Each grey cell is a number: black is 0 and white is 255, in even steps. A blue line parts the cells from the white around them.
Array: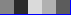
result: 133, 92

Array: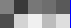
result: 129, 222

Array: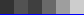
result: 51, 205

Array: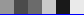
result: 151, 234

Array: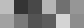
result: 190, 141

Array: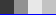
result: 56, 195
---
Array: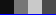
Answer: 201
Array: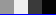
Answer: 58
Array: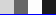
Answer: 253
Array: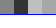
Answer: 191
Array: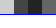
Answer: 35
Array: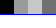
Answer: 199
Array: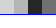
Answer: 38
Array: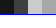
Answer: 203
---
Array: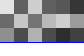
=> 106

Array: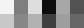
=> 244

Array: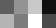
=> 94

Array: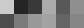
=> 203

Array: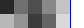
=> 40

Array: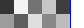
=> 52

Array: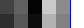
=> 66

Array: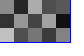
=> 50
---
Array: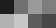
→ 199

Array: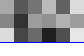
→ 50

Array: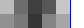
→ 121

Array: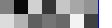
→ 179

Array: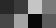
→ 164

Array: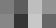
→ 53

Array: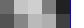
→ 134

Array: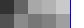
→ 139
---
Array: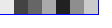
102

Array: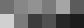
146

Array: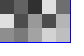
48

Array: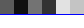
115

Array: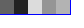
220

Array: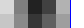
34

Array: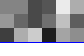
73

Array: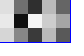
47
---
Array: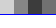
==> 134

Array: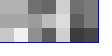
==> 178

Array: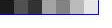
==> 81

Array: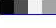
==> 79

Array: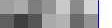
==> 170

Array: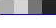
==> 213

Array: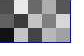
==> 233
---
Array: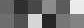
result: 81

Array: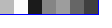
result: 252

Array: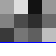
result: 118

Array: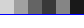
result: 161

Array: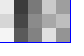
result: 90

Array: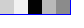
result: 241
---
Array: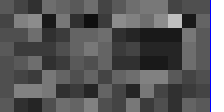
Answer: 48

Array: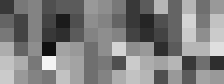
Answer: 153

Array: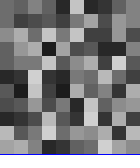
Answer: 173

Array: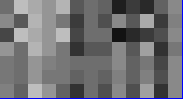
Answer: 98

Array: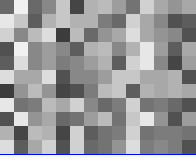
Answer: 93

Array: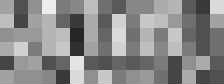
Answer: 144
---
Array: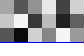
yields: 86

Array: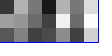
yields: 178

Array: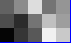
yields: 139

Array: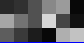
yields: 49

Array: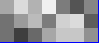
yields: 219

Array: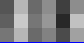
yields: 182
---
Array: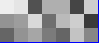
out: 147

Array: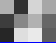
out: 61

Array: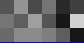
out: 117

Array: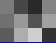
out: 112

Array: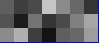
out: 83

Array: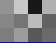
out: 135

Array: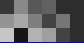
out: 148
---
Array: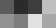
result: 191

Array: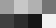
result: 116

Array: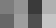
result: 176

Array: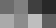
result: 40

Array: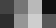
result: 16

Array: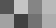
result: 185

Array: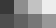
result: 237

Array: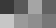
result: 98

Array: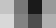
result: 153
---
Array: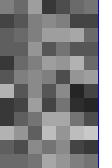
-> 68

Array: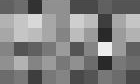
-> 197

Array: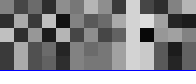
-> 28

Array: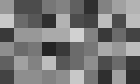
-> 189

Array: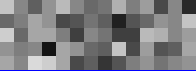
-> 196

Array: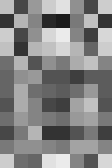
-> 51
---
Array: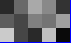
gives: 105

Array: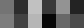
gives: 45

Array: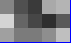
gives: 80

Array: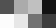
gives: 171

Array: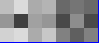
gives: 219

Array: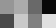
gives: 171

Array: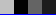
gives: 1
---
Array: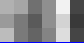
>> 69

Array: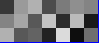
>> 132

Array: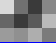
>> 135

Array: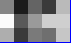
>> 186

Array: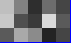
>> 69

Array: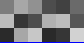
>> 106

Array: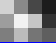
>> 28
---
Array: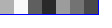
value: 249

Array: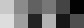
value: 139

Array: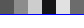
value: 140

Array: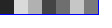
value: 218

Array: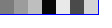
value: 156

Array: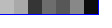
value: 169

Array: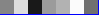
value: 221
